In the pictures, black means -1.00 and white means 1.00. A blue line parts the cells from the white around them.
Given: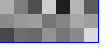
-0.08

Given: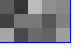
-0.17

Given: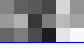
-0.77

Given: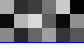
0.25

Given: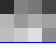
0.59

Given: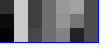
0.03

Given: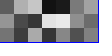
0.06

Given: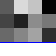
0.05

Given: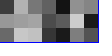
-0.80

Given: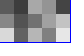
0.43
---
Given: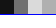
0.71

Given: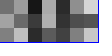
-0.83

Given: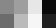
0.81

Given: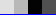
-0.98

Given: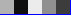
0.85

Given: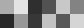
-0.63

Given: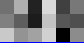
-0.73

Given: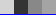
0.07
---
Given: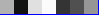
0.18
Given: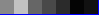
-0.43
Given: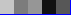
-0.03
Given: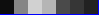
-0.42
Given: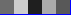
-0.15
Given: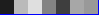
0.20
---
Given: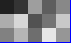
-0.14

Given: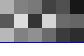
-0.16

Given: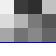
-0.10

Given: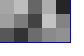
-0.15

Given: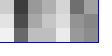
0.84

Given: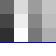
0.98

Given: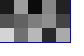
0.44
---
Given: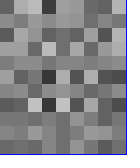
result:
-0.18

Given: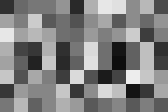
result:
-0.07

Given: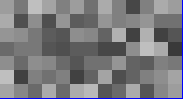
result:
0.29

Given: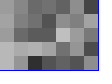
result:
0.44

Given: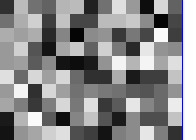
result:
-0.85

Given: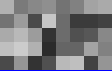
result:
-0.42

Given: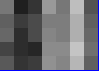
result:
-0.30

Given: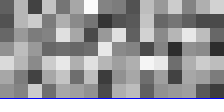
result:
0.14

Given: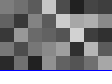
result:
-0.68
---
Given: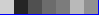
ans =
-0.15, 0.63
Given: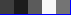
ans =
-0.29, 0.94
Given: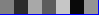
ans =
-0.27, 0.55
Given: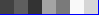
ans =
0.29, 0.95
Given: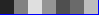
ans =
0.17, 0.75
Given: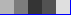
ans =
-0.59, 0.75
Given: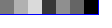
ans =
-0.57, 0.71
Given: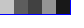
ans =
-0.49, 0.55
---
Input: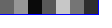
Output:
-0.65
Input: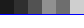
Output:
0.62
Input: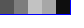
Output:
-0.89
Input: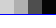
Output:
-0.96
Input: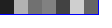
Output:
-0.21
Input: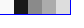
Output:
0.73
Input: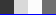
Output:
-0.12
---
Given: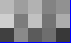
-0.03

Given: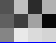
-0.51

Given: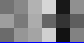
-0.04

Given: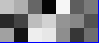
-0.47

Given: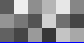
-0.07

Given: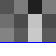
-0.41

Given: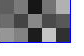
-0.47

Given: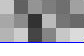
0.10

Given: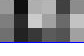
-0.67
